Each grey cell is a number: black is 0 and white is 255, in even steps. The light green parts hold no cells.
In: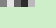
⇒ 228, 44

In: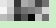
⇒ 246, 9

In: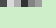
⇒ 217, 49

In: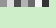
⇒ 245, 52

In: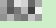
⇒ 242, 63

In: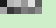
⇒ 224, 26

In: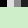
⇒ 223, 4

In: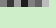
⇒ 188, 29

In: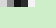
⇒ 243, 20
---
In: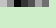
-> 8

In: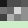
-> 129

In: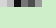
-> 17

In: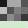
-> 111

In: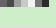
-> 158

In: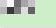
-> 125

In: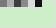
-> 63

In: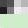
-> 237

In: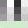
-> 103
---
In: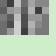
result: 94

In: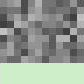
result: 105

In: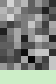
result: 183

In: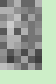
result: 177

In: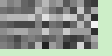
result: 113

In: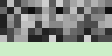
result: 105

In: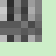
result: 201

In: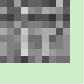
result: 156
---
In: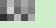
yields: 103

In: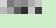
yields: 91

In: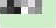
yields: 30

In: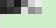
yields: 62

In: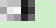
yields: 250

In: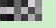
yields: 103

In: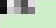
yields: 177

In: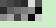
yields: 112

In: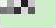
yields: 46
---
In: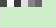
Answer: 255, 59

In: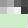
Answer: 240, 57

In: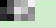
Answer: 241, 0

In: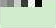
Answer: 243, 9

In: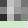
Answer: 206, 42

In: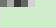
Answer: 210, 57

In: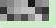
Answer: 206, 24

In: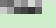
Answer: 216, 49
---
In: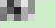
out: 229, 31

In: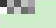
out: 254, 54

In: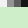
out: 242, 21

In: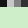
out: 199, 19

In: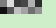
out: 220, 16

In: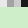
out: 233, 25
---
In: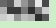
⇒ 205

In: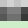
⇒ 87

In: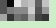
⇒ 165

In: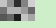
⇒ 87

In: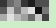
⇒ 171

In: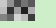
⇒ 131

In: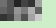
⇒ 51
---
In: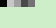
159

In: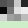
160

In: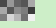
182

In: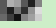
131

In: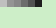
108

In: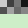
162

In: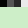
85

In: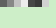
71

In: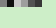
158
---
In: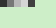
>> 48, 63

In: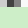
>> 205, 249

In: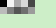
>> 3, 155

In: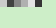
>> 203, 53

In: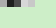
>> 172, 200

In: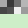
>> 169, 155

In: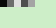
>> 8, 164
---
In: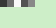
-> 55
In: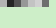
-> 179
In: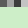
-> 91
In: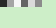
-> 40
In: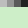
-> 189
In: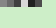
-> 134
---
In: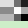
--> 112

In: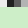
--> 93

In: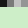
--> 194

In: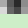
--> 42

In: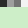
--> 115

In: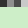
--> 75

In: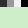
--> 242

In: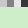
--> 230
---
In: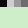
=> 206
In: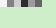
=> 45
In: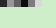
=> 11
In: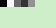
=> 104
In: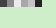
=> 168
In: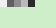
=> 141
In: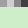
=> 206
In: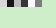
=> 53
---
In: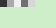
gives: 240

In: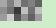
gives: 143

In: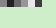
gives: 150

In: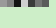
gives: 59

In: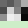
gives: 238

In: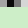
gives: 10

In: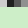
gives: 32

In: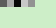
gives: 8

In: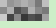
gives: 81
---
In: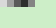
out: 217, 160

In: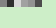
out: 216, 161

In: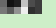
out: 238, 193

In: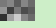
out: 204, 162

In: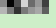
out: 212, 181

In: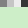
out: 236, 197

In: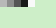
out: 249, 184

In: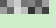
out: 217, 203

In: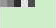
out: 227, 151

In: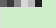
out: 215, 185
